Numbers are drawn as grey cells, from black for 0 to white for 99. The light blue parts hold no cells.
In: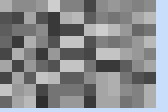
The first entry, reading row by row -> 68
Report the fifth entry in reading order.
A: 80
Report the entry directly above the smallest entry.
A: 27
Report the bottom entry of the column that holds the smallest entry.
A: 18
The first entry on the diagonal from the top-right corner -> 54
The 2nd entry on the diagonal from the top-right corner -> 64
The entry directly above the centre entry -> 76
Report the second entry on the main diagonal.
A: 27
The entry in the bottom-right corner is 68
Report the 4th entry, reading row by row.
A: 59
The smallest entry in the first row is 27
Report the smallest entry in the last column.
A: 27
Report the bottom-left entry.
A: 40
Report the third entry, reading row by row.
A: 54
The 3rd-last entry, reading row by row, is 45
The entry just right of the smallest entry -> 45
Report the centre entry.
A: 32
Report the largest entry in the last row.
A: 72
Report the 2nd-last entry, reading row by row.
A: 50
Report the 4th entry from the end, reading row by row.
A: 64
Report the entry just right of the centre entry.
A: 27
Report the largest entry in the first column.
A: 76
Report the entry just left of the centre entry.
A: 32

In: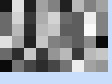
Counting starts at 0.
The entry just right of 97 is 50
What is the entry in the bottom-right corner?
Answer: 58
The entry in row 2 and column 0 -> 41
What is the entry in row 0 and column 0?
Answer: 8
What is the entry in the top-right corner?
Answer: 63
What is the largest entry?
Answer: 97
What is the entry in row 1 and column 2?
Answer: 22
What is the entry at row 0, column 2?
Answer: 13
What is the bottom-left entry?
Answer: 4
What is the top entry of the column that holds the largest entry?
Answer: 50
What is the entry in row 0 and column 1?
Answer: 87
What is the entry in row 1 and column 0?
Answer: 41
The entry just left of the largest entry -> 36
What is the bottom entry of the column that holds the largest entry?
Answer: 63
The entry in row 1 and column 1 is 82

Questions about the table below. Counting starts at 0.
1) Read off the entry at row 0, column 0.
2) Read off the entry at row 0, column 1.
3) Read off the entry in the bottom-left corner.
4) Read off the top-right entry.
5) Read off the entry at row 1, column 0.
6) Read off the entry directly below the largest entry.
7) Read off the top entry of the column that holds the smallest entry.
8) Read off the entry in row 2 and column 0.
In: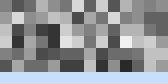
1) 50
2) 33
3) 33
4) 55
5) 60
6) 42
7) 70
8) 75

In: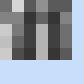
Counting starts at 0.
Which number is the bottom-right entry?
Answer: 35
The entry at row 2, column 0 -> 79
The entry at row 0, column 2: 35
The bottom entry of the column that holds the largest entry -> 30
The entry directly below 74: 79
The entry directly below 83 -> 51
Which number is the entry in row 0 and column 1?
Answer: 83
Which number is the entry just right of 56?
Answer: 35
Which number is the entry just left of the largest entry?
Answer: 43

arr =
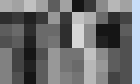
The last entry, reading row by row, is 31
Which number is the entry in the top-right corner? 63
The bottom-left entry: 50
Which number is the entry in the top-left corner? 67
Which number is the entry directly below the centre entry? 45
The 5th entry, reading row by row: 36
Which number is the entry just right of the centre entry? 83
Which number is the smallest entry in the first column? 18
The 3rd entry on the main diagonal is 18
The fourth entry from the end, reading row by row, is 71
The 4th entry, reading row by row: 63
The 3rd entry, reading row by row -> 75
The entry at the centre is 18
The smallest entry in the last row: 8
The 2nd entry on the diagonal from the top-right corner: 18

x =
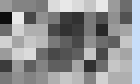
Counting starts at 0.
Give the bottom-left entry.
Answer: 47
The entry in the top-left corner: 60
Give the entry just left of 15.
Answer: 47
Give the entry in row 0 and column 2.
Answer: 51
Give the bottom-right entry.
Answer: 68
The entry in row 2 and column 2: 68
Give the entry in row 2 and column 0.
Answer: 42
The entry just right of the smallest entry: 90
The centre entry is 37
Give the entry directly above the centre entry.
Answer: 19
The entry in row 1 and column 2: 28
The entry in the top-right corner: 42
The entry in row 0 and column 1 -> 51
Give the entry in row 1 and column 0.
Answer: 5

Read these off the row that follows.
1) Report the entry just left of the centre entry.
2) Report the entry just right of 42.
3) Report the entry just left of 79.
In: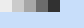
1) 79
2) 19
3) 92

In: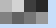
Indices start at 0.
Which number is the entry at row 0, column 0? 72
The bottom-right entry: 59
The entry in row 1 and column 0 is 50

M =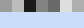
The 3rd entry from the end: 41
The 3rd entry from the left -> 10
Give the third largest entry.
68

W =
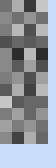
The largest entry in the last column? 77
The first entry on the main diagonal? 44
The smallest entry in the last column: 17
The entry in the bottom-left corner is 53
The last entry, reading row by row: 40
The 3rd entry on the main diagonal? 31
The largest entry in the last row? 67
